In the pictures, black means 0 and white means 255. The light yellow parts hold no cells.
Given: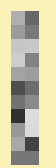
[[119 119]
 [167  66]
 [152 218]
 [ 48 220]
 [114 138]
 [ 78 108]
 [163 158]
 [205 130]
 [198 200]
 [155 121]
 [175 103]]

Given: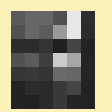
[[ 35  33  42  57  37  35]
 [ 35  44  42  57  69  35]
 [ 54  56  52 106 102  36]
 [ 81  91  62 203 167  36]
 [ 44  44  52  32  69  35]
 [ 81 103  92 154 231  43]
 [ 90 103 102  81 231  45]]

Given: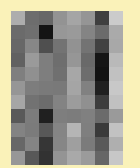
[[151  88  50 148 169 155 102 199]
 [103 132  54 134 159 123  89 175]
 [131 123  88 133 181 127  58 194]
 [ 89 124  32 126 124 128 107 154]
 [166 114 108 131 156 144  61 193]
 [150 125 122 121 165 129  32 200]
 [127 144 126 112 167 109  18 193]
 [ 97 154 126 110 150 105  21 185]
 [103 135  79 115 146 115  65 168]
 [107 111  20 151 154 132 107 170]
 [173 109 103 147 165 149  63 203]]

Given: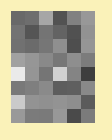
[[153 123 122 152  74 123]
 [202 147 144 147 142  91]
 [121 127 138  93  95 137]
 [234 149 117 209 132  62]
 [161 150 137 119 142 124]
 [113 107 118 143  78 149]
 [115  85 116  99  81 146]
 [105 110 166  82 129 152]]

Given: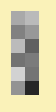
[[147  38]
 [210 116]
 [114 123]
 [187  96]
 [129 152]
 [169 186]]

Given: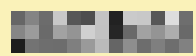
[[ 29 115 110 109 127 154 186 101 142 109 127 110 129]
 [134 155 106 162 148 208 194  38 105 162 148 173 105]
 [102 132 108 200  87  78 195  34 202 200  87 221 110]]

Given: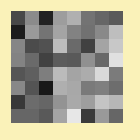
[[102 102  89 164 231  58 153 102]
 [ 56 108 102 147 169 158 196 183]
 [136  84  24 175 168 122 127 109]
 [ 85  95 126 187 164 172 217 123]
 [131 106  65  92  89 144 104 224]
 [134  75  81 189 106  65 164 200]
 [ 28 154 116 164 130 113 137 190]
 [ 72 139  34 157 176 115 102  90]]
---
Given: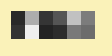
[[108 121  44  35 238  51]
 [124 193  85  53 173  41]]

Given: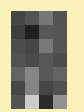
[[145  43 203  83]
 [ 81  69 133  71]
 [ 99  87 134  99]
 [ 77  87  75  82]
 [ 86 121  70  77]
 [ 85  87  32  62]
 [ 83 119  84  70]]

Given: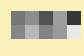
[[234 154 131 184 134]
 [ 54 158  81 142 119]]

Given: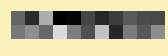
[[141  88 123  38 194  80 125 218 103 142 119]
 [ 72  75  89  61  39  69   5   1 172  43 101]]

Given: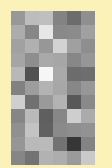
[[201 154 173 178 115 134]
 [131  54 115 186 185 150]
 [146 142 138  97 195 144]
 [171 206 135  95 186 134]
 [137  88 179 154 113 207]
 [151 135 167 179 157 129]
 [110 108 169 246  81 184]
 [150 135 166 169 142 165]
 [142 160 210 151 176 161]
 [160 139 137 231 135 172]
 [143 108 131 191 188 152]]

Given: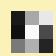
[[ 36 176 121]
 [ 74 250  17]
 [232 168  26]]

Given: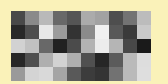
[[222 186 114  52  60  89 165 217 212 154]
 [221 186  91  38  80 175 210 175  79  39]
 [ 26  72 181 236 179  75  33 104 193 210]
 [201  58  88 240 139  51 155 232  78  40]
 [188 115  78 162 171  85 104 185 138  73]]
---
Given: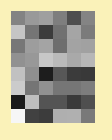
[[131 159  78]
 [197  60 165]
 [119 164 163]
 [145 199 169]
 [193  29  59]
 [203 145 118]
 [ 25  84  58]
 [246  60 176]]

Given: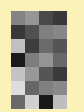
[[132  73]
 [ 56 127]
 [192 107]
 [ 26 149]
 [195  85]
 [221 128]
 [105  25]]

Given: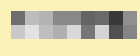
[[110 179 136 107 143]
 [201 190 217 212 133]]

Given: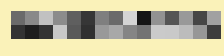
[[106 193  95 127 212 146 153 161]
 [ 51  51  89 153 133 202 188  61]]

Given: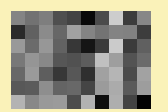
[[132 126  67  75  60]
 [ 42 139 161 115 129]
 [153 151  55  59  59]
 [120 136  81 192  83]
 [104  94  87 161  75]
 [ 88 142 104 155  90]
 [179 153  76  14  67]]

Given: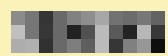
[[139  53 129 167 108  99]
 [191  55  34 187  35  56]
 [173  49 126 187 128  14]]
